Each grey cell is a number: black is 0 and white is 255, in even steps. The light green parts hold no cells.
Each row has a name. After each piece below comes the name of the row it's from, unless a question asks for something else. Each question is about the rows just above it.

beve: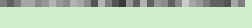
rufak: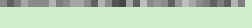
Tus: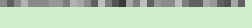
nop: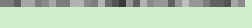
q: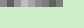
rufak
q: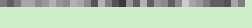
beve
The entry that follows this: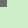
[84]
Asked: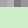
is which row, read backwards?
Tus

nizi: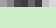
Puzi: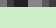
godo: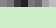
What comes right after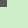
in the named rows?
[61]
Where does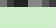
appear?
Puzi
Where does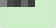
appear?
nizi
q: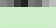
godo
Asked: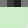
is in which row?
godo
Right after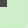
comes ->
[61]

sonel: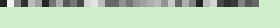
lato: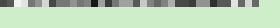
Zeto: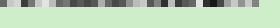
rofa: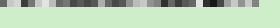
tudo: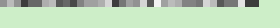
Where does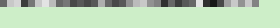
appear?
rofa
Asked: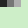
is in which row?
sonel
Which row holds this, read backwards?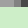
tudo

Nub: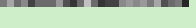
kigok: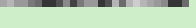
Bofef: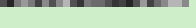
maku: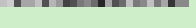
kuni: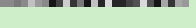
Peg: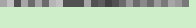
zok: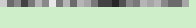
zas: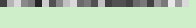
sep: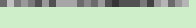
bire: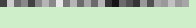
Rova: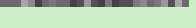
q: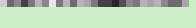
zok
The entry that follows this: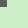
[66]
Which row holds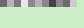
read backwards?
bire

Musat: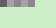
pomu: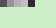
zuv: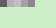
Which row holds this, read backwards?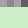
Musat
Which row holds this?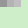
pomu
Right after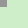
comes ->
[179]

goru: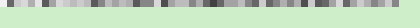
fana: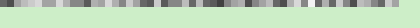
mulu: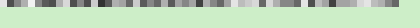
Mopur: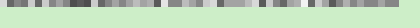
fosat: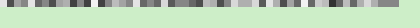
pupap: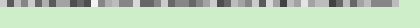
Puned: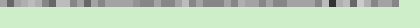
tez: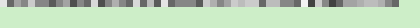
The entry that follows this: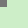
[203]
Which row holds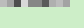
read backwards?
goru
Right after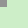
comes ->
[134]
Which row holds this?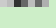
fosat
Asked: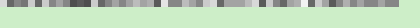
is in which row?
Mopur
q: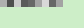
goru
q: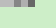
goru

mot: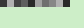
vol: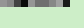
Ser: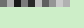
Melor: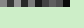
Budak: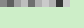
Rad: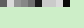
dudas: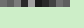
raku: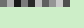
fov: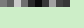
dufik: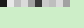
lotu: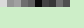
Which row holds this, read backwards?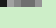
vol
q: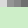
Rad

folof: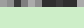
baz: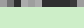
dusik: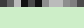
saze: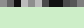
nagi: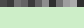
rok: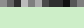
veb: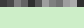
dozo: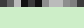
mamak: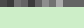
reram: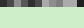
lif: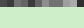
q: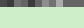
mamak
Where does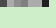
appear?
reram

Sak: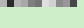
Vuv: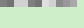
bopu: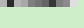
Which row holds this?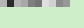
Sak
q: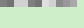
Vuv
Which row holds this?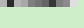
bopu
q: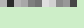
Sak

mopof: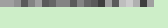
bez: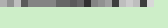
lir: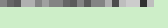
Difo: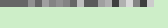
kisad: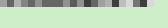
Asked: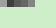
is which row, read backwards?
mopof
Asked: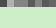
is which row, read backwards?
lir
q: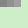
bez
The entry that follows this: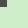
[190]
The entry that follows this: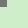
[62]
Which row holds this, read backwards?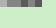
lir
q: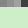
bez

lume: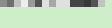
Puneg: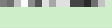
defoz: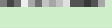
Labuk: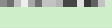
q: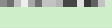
Labuk
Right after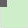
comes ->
[194]
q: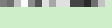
Puneg
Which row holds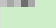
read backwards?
defoz
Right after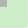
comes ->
[69]
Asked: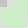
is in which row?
defoz
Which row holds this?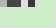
Labuk

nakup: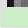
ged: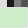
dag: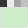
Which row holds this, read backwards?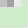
dag
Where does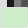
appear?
ged

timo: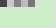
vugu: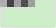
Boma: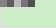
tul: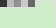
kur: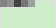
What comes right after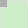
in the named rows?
[68]
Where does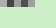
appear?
vugu

